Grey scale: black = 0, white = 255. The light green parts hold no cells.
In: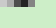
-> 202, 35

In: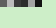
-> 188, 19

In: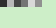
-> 216, 46

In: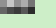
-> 199, 43

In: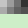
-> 196, 50

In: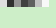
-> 248, 48
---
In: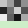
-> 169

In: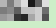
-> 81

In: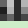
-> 71

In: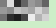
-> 210

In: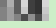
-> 189

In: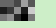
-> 118
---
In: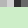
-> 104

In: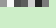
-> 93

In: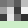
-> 189

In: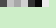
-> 208

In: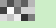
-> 95

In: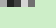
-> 213
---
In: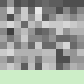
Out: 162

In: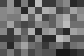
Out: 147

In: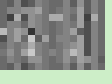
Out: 106

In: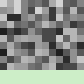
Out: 131

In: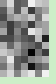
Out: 216
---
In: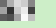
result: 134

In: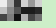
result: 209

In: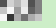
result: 129

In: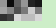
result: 23

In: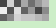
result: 183

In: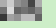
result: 173

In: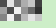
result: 64
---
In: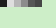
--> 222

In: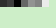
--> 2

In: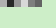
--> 40

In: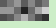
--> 135

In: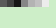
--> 22

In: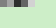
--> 127
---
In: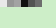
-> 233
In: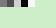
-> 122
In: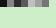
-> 18
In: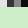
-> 228
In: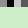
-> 144
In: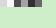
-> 217
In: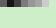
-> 96
